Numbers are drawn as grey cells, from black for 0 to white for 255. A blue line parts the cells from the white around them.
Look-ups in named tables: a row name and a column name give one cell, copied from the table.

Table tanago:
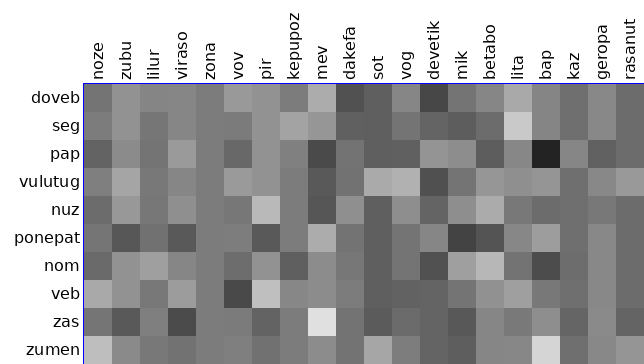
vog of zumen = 125
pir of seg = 146
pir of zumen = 113
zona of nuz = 124
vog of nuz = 142
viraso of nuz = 143
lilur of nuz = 119
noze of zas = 117
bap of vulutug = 149
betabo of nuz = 171
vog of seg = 116

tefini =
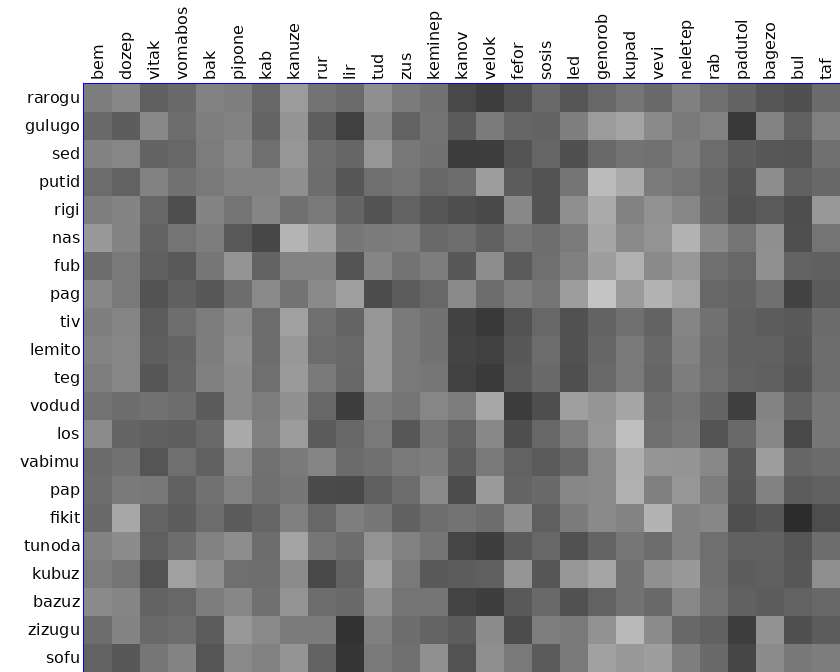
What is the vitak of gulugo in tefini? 136
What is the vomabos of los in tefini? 94
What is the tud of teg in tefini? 150
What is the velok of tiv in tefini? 57
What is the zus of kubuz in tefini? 121
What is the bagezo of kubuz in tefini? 95
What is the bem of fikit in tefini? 105
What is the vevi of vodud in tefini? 109
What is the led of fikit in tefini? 123
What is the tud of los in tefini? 121
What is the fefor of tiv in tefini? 82
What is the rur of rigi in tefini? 121
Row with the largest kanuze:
nas

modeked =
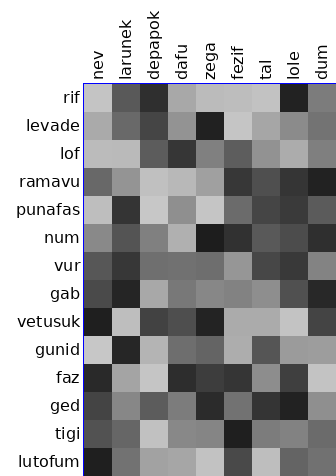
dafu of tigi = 136
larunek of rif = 89
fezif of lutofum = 73
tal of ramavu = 79
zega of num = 29
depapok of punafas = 199
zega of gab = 135
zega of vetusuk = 35
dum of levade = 115
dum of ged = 143

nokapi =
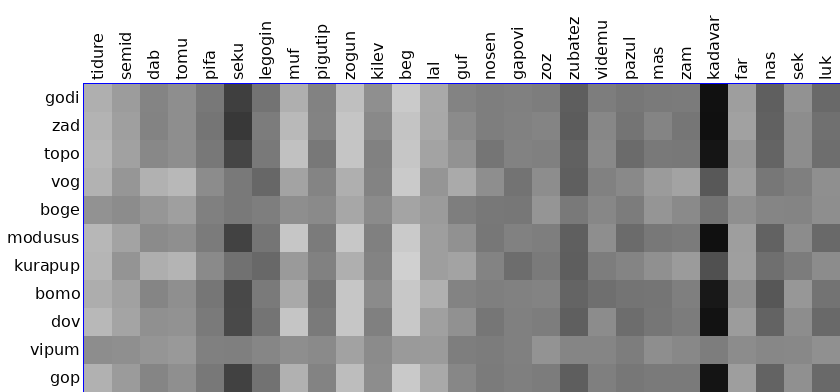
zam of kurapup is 155
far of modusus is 158
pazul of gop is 119
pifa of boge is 128
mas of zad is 132
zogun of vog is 175
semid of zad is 159
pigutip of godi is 130
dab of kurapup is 174
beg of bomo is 200
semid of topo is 161
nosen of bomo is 127
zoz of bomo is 131
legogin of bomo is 122
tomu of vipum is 153
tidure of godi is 175
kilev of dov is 128
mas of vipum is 142
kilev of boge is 139

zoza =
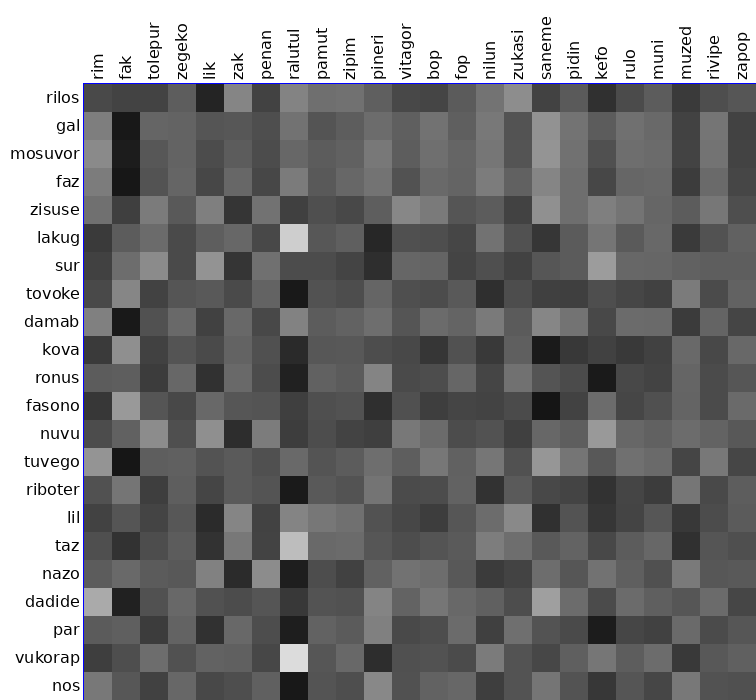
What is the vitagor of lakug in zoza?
80
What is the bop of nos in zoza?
98
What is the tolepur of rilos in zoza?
67
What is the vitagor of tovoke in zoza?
79
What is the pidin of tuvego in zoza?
117
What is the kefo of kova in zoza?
65
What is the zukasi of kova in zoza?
95
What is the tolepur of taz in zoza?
77
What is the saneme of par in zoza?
83
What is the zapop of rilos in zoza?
86
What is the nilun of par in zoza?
64
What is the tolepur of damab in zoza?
81
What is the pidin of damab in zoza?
115
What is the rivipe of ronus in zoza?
75
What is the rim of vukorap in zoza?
62
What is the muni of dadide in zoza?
95
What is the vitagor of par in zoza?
73
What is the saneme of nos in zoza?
117
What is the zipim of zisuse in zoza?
72
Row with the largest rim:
dadide

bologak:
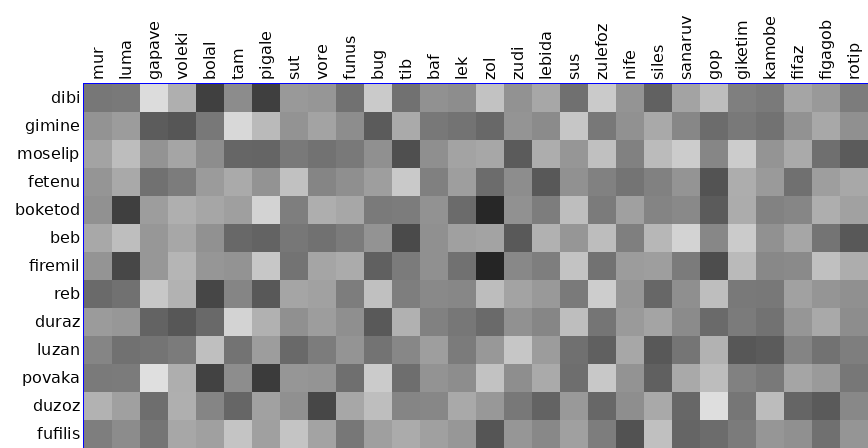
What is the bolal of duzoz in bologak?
133
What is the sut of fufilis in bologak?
196
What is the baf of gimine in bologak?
120
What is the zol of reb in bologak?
189
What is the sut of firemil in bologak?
115
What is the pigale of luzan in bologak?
157
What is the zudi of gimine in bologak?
148
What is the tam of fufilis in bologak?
196
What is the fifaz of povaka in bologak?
165
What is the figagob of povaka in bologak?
154
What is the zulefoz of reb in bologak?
205
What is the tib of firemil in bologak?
123
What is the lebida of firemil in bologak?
126
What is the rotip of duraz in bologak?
141
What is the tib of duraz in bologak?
177
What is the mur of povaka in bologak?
122
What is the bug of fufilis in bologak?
159
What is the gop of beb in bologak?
135
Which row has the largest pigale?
boketod

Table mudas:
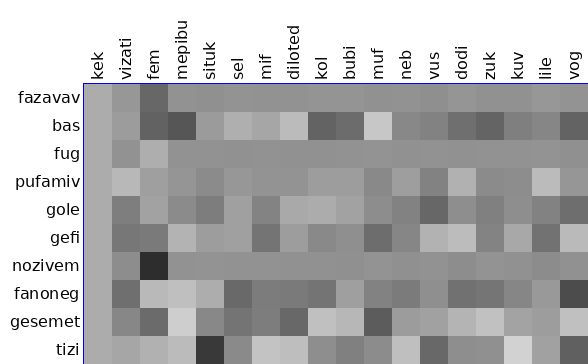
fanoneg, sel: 105
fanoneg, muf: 130
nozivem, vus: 146
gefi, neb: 134
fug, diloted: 145
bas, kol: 99
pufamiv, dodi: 177
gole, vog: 110
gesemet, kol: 192
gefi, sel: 160
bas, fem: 98
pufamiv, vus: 130
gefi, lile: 114
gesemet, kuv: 163
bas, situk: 155
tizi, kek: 172
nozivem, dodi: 141
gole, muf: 141
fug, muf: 147

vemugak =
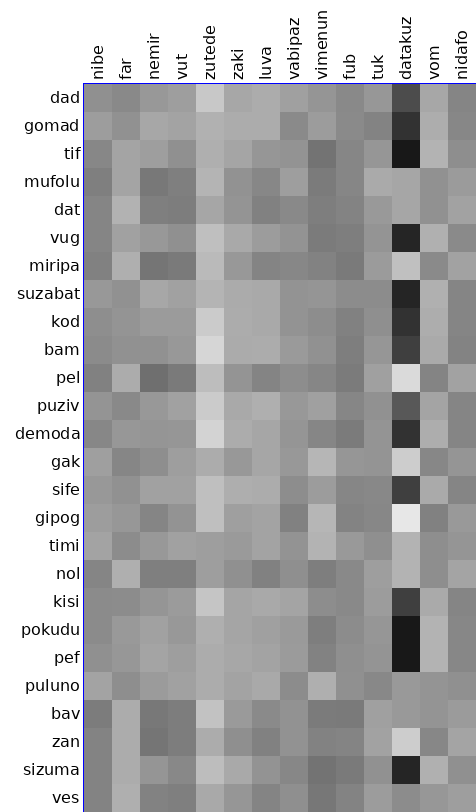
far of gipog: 151
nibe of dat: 133
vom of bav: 148
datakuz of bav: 153
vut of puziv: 161
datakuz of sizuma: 37
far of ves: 175
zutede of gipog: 191
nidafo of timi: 149
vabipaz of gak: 152
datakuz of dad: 76
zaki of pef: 167
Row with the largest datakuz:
gipog

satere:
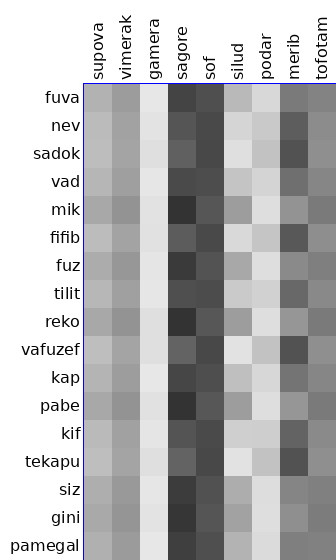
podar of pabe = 222
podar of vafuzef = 194
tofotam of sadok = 143
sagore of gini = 54
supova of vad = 182
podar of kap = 215
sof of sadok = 72
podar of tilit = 209
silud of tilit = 202
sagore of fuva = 68
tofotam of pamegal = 129
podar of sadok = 194
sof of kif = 74
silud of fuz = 168
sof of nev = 73
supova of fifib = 188

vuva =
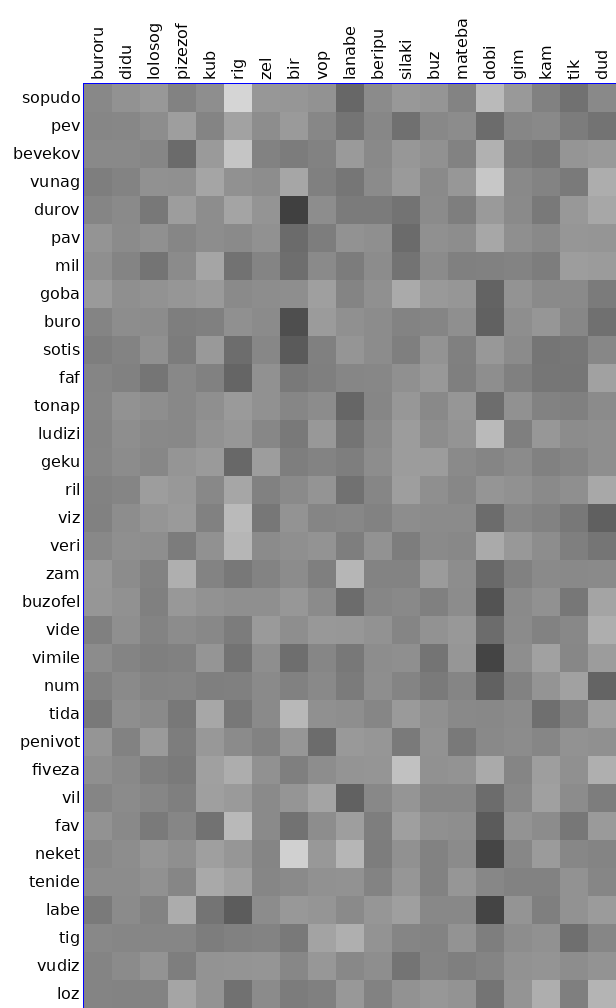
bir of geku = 126
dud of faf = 161
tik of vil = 140
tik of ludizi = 140
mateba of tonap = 150
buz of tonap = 137
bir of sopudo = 150
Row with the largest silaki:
fiveza

